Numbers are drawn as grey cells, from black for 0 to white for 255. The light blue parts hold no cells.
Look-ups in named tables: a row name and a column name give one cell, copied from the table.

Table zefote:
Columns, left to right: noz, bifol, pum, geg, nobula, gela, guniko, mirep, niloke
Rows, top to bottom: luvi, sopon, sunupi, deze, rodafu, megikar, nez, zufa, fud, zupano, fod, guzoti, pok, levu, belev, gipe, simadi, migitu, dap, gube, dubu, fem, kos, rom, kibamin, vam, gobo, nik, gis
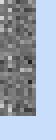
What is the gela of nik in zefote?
137
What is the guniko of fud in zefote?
135
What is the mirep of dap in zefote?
103
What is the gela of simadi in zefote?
114
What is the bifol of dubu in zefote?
100
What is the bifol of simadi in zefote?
115
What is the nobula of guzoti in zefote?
95
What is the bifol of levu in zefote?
147
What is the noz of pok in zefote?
120
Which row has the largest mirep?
migitu

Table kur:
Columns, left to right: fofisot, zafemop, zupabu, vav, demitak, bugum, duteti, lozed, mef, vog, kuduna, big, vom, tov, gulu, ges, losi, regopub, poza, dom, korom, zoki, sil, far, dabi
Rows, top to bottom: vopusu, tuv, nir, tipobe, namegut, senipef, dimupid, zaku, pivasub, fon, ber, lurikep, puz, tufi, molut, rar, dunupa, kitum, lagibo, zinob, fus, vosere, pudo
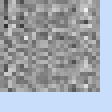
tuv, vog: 171
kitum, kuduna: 152
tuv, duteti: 123
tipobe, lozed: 143
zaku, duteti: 100
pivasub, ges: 140
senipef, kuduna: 130
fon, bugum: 110
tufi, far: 168
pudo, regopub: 122

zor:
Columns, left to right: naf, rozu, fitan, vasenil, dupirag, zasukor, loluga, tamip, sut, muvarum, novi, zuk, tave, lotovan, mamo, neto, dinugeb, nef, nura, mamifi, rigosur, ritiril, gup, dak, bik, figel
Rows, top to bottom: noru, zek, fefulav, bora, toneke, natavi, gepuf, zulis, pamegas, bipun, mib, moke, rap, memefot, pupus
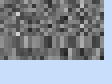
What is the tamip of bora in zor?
106
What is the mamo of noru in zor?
103
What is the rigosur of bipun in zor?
165
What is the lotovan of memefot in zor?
111
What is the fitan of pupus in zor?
140
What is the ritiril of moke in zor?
119
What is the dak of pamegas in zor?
101
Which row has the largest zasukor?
natavi

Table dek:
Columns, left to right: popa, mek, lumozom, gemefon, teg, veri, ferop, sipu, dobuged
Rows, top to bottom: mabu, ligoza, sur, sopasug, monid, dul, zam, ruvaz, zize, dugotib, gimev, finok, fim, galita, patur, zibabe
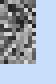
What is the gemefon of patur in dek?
185
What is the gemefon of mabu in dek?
157
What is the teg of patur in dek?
116
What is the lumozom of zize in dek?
214
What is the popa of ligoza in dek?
182
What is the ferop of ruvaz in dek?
189
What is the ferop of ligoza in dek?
49
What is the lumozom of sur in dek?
38
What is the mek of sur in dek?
155
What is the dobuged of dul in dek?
118
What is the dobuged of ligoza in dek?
84
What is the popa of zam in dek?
56
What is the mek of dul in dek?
169
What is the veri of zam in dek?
39
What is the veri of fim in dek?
161
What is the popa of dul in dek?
169
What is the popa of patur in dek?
170
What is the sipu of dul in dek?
43
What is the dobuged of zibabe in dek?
157
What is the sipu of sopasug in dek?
166

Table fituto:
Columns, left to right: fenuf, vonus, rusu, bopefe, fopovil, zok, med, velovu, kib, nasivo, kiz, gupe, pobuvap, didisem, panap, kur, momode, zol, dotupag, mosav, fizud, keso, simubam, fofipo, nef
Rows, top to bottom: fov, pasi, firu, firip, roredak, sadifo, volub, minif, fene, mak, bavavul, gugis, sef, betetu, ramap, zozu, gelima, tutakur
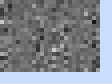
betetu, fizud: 111
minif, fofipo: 109
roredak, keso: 94
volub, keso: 114
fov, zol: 84
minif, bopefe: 90
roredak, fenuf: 99
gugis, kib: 93
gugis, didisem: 136
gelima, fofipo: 87
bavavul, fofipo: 71
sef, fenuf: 95
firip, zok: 100
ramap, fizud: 132
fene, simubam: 108
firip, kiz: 108
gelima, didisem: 166

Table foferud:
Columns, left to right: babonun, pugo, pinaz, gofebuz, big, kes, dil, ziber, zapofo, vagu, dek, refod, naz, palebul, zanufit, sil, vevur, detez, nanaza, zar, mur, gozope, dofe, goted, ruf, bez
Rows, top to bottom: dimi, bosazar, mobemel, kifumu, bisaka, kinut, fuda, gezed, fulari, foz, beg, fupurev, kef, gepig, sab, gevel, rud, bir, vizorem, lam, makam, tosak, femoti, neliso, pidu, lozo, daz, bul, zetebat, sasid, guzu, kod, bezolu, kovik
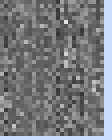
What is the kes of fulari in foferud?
121
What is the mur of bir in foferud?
69
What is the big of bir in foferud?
87
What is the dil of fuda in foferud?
118
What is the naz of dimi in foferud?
103
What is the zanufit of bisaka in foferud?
58
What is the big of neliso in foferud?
98
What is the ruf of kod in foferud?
103
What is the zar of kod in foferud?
78
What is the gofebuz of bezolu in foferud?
152
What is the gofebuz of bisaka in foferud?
88
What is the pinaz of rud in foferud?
92
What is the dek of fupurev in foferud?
103
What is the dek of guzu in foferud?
99
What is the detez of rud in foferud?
138
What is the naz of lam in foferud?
90
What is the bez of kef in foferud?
83

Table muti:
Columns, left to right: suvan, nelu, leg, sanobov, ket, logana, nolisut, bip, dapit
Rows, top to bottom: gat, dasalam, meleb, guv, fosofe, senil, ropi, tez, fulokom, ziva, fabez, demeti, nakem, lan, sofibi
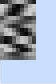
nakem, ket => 70
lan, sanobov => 51
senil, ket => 84
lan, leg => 77
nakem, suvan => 146
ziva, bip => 126
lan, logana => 92

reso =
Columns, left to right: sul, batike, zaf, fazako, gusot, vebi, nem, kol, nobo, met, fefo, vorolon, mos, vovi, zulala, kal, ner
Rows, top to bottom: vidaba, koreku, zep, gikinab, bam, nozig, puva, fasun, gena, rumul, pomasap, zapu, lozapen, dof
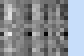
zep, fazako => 171
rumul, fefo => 109
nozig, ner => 106
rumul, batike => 173
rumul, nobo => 154
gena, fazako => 128
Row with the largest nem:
puva

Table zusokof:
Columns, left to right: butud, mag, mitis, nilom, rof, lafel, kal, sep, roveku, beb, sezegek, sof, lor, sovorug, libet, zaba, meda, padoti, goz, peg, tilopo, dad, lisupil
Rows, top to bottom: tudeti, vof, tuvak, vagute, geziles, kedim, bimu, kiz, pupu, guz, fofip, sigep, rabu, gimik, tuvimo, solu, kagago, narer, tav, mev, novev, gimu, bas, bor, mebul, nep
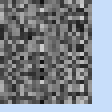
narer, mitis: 152
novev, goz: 113
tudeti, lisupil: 78
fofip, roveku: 142
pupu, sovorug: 144
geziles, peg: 136
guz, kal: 66
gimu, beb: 112

